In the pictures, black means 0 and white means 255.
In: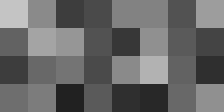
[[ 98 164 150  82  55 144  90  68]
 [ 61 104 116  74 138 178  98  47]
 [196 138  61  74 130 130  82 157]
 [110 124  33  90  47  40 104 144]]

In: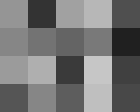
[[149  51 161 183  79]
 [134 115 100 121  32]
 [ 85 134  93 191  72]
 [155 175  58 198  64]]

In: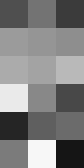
[[171 163 185]
 [155 149 142]
 [ 37  95 107]
 [234 136  72]
 [ 79 115  59]
 [123 247  21]]

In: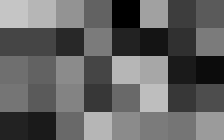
[[197 182 147  98   0 161  61  90]
 [111  98 139  69 182 167  26  12]
 [117  90 131  55 105 190  55  77]
 [ 34  26 105 182 139 123 117 155]
 [ 69  69  40 123  34  20  48 123]]

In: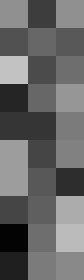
[[  3 110 187]
 [ 69  95 172]
 [ 37 103 150]
 [144  61 144]
 [ 31 123 137]
 [157  69 129]
 [ 53  53 123]
 [194  75 110]
 [ 81 103  88]
 [157  88  45]]

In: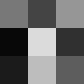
[[120  68 150]
 [ 27 189  93]
 [  8 219  48]]
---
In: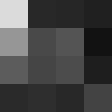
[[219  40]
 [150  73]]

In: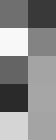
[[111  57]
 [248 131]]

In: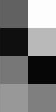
[[ 97 253]
 [ 15 185]]

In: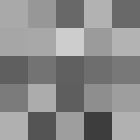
[[169 151]
 [166 168]]

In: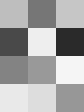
[[190 118]
 [ 73 238]]

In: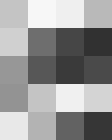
[[196 247]
 [208 110]]

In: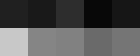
[[ 32  25]
 [200 133]]
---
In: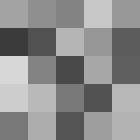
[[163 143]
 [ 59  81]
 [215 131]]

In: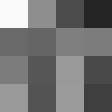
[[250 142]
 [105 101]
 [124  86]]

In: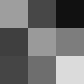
[[158  71]
 [ 63 154]
 [ 69 110]]

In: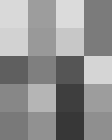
[[217 157]
 [210 153]
 [ 95 127]]

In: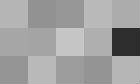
[[181 146]
 [166 164]
 [149 185]]

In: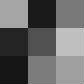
[[165  26]
 [ 36  81]
 [ 21 124]]

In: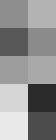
[[142 179]
 [ 88 139]
 [156 169]]
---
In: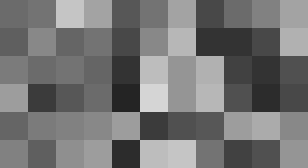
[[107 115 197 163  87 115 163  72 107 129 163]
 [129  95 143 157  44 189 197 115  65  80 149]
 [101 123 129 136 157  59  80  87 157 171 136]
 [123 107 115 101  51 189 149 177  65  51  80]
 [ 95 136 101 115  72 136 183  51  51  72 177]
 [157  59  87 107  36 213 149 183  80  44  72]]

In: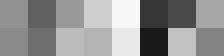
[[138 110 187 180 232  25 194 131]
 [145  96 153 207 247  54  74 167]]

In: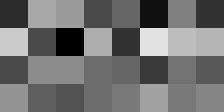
[[ 44 168 155  74 102  16 128  50]
 [ 74 140 140 108 102  58 114  88]
 [148  94  82 108 121 161 121 134]
 [203  74   1 174  50 226 189 181]]

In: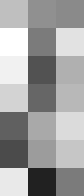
[[255 123 226]
 [ 96 169 219]
 [ 75 156 198]
 [211 102 184]
 [241  82 176]
 [191 144 138]
 [233  33 123]]

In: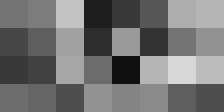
[[116 124 195  31  57  86 173 181]
 [ 57  65 167 108  16 181 215 188]
 [ 71  94 161  45 154  51 116 146]
 [108 101  78 146 132 138  94  78]]

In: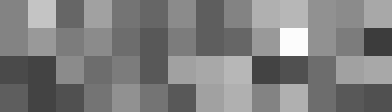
[[ 74  67 139 109 124  88 161 168 183  67  80 109 161 168]
 [131 153 124 139 109  88 124  94 102 153 252 145 124  60]
 [131 196 102 161 116 102 139  94 131 176 183 145 139 168]
 [ 94  67  80 116 145 116  88 161 176 131 176 109  88  80]]

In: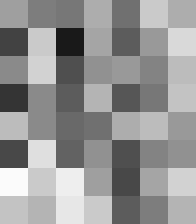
[[251 202 238 159  72 165 210]
 [195 180 231 202  92 125 180]
 [159 125 119 173 112 202 173]
 [188 138 105 112 173 188 153]
 [ 72 223  98 145  79 131 145]
 [ 52 138  92 180  86 119 195]
 [138 210  79 145 153 131 188]
 [ 66 202  25 165  92 153 217]]
